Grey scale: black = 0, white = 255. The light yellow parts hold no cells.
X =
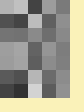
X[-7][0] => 179
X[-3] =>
[156, 163, 94, 140, 127]
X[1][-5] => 81
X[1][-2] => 96
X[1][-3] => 188
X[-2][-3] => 182
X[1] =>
[81, 69, 188, 96, 143]
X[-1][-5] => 67
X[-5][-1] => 137
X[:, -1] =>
[122, 143, 137, 125, 127, 140, 145]
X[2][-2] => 110

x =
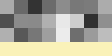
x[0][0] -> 171
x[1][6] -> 48
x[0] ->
[171, 105, 51, 107, 140, 120, 123, 172]
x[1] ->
[79, 139, 138, 176, 232, 205, 48, 143]
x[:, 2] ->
[51, 138, 119]
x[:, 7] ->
[172, 143, 189]

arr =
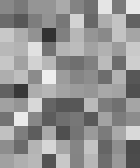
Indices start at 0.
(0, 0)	136
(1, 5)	211
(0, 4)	170
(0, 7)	229
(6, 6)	150
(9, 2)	93
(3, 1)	179
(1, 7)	173
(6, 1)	56
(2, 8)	195
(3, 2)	225
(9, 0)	193
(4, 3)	183
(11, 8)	153
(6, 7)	168
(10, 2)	180
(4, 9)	206
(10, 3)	214
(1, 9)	98
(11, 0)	161
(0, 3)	149
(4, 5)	111
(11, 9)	76
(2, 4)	128
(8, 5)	119
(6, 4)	163
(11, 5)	132
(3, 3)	115
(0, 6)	112
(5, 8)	178
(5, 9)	87
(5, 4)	156
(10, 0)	141

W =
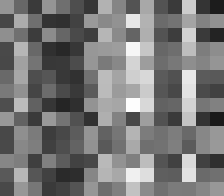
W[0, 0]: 149
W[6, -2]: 75
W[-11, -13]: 48
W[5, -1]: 89
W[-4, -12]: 78
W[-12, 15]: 35
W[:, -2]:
[52, 130, 58, 125, 132, 91, 75, 118, 51, 135, 137, 65, 106, 134]
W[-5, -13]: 61
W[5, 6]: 114
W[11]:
[134, 126, 63, 128, 92, 66, 72, 185, 146, 127, 189, 84, 65, 218, 65, 47]
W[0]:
[149, 103, 58, 149, 111, 78, 54, 178, 133, 83, 168, 83, 58, 204, 52, 28]
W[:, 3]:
[149, 51, 140, 48, 56, 86, 108, 54, 153, 61, 64, 128, 65, 58]
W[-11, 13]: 189
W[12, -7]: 240
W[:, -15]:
[103, 172, 112, 182, 161, 167, 145, 188, 98, 143, 136, 126, 183, 151]
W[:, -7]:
[83, 231, 100, 246, 212, 207, 166, 253, 72, 180, 169, 127, 240, 194]
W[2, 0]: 143
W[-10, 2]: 116
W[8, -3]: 196
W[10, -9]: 89
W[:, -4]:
[58, 115, 61, 110, 120, 81, 72, 102, 58, 125, 127, 65, 93, 123]
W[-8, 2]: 69
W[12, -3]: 226
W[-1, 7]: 109
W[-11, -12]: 40
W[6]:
[121, 145, 69, 108, 74, 57, 91, 187, 155, 166, 203, 86, 72, 226, 75, 65]
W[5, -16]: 105
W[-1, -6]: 139
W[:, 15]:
[28, 145, 35, 141, 149, 89, 65, 129, 26, 152, 153, 47, 112, 152]
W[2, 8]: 138
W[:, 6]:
[54, 153, 62, 151, 150, 114, 91, 147, 49, 148, 146, 72, 134, 150]
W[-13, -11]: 66
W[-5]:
[72, 143, 123, 61, 72, 92, 148, 98, 118, 180, 124, 113, 125, 105, 135, 152]
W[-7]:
[78, 188, 97, 54, 37, 47, 147, 170, 166, 253, 216, 98, 102, 211, 118, 129]
